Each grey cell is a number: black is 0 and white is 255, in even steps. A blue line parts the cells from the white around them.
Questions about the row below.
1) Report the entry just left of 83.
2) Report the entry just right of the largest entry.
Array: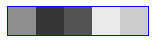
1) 54
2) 204

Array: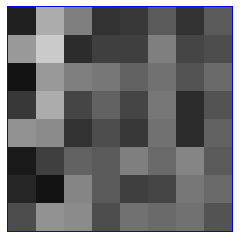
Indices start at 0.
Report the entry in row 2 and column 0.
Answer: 19
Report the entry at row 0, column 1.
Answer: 172
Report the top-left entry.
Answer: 32
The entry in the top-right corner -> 90
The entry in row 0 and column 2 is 127
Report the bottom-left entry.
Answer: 77
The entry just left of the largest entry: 153
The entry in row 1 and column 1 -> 202
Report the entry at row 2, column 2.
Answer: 127
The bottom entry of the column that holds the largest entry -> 146
